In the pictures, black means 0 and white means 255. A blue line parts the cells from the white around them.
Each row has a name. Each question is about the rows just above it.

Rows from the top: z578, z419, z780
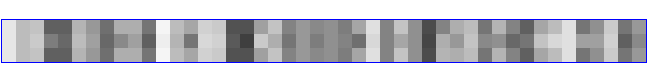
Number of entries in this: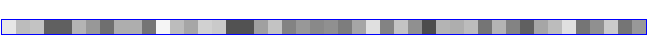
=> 46
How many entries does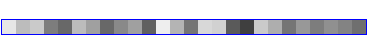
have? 26
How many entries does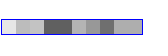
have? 10

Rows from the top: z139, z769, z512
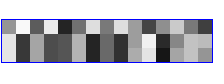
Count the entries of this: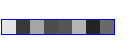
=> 8
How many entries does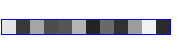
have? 12

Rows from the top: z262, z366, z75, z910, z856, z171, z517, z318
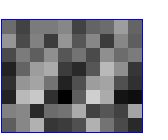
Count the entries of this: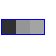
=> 3
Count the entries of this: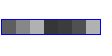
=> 7
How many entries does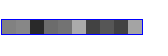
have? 10
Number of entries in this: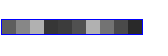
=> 10
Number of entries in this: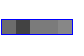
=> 5

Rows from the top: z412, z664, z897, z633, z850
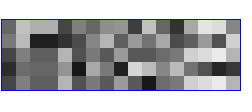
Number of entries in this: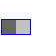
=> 2
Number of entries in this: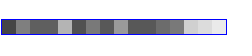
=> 16
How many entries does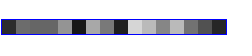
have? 16

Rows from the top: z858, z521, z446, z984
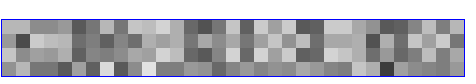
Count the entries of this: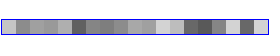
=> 19
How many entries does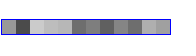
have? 12
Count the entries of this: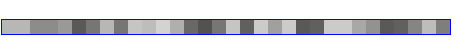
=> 32
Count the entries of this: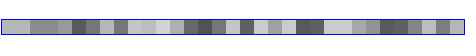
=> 33

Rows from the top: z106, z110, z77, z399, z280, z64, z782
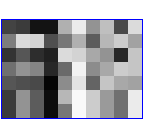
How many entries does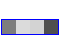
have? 4
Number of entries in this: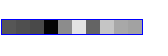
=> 10
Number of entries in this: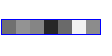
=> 7

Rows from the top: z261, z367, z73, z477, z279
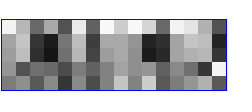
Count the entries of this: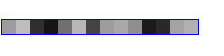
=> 14
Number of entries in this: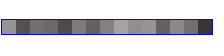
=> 15
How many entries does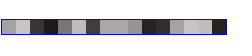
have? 16

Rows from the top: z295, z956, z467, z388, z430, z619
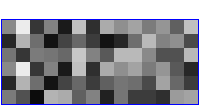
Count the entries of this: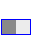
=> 2
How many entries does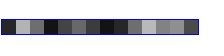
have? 14

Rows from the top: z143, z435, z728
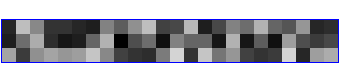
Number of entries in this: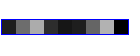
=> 9
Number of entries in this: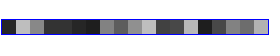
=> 19

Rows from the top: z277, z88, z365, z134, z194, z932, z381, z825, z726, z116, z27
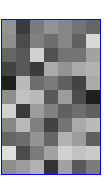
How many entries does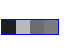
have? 4
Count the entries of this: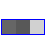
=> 3
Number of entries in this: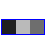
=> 3
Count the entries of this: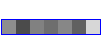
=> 7
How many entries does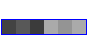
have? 6
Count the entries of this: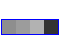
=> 4

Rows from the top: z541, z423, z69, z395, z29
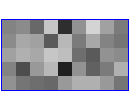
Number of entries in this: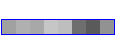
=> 8
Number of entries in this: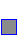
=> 1
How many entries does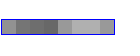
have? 8

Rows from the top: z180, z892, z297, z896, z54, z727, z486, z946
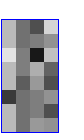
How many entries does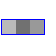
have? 3
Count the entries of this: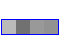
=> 4
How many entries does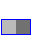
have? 2
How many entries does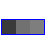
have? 3
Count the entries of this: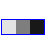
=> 3
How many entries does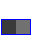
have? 2

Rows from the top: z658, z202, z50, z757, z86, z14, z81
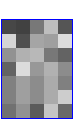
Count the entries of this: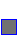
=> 1
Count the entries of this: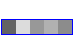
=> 5
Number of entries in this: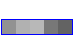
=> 5

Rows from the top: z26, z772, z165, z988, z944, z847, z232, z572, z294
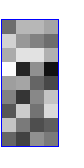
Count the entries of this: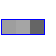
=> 3
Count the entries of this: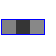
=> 3
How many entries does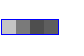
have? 4
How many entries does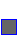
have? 1
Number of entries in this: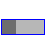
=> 3

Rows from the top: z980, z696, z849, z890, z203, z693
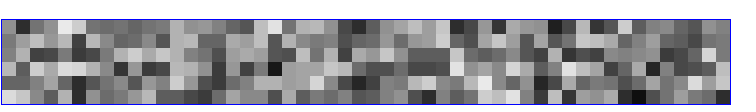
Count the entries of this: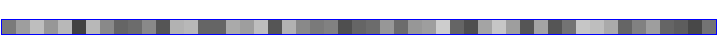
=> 51
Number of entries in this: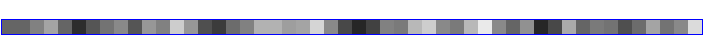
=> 50
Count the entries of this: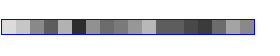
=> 18
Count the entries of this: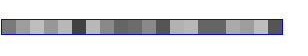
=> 20
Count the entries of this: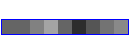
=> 9
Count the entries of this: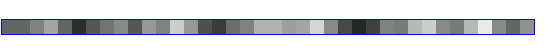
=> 38
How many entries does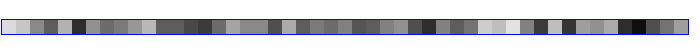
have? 49

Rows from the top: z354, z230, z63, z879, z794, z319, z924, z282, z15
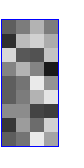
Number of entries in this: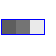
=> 3
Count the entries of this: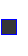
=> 1

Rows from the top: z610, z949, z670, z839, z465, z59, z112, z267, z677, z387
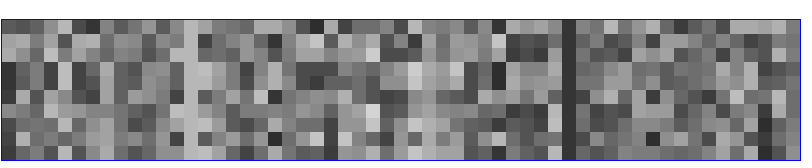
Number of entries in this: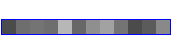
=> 12
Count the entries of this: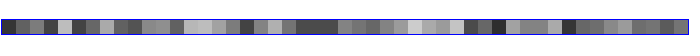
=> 49
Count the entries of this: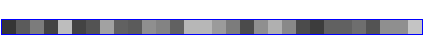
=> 30
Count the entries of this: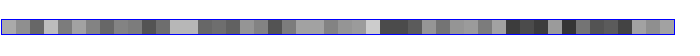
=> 48
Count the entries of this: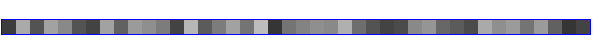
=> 42

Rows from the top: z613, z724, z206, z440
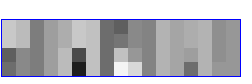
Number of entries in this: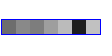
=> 7
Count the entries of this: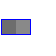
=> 2
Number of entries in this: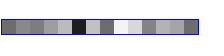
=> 14
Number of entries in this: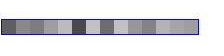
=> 14

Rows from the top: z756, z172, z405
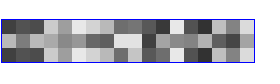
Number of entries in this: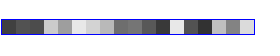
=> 18
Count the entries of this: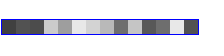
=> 14
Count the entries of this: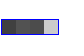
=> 4
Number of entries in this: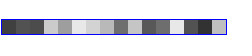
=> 16
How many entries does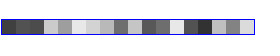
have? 18
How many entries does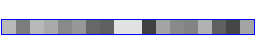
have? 18
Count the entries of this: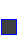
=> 1

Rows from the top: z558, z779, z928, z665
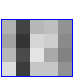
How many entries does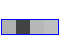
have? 4
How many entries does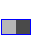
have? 2
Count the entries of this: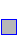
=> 1
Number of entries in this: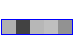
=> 5
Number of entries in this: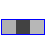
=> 3
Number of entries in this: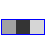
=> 3
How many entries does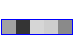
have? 5

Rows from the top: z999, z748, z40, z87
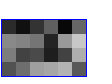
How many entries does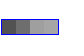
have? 4
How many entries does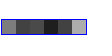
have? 6
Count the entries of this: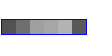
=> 6
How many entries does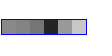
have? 6
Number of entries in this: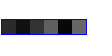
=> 6
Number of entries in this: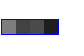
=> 4

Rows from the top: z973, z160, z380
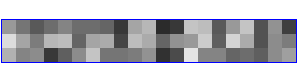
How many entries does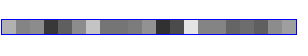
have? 21
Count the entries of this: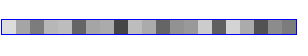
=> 21
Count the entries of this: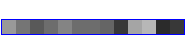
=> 13
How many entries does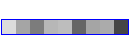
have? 9
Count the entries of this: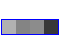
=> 4
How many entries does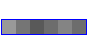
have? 6
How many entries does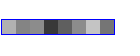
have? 8

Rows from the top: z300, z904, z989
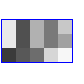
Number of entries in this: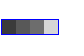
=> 4
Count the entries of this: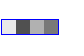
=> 4

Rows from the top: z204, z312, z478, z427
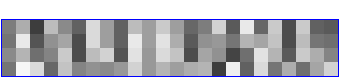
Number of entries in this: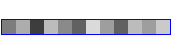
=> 12
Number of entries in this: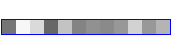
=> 12
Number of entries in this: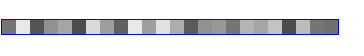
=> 24
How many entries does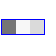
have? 3

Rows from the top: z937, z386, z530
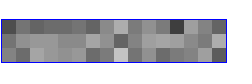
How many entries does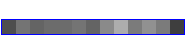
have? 13
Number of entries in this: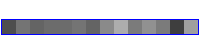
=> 14
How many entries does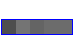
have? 5

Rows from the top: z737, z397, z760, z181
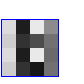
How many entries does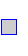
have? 1
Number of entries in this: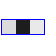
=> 3
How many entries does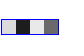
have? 4
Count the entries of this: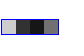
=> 4
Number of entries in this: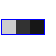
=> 3
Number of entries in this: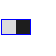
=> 2

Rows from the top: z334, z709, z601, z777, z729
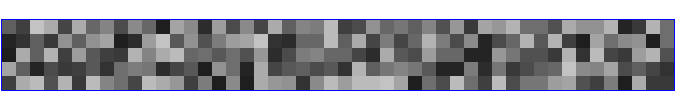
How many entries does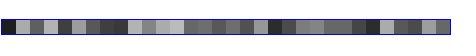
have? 32
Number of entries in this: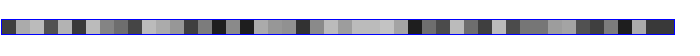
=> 48

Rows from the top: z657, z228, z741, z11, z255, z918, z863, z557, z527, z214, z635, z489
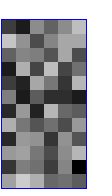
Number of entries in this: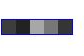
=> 5
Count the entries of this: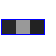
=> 3
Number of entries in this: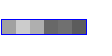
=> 6
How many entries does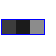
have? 3
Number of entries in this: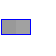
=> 2

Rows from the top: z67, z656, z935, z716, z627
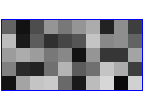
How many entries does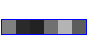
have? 6
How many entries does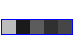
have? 5
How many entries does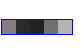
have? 5
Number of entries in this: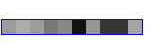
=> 10
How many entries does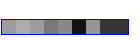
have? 9
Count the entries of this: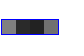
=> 4

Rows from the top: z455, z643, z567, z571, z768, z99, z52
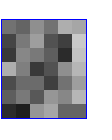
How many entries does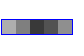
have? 5
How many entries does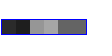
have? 6
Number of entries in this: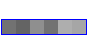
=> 6

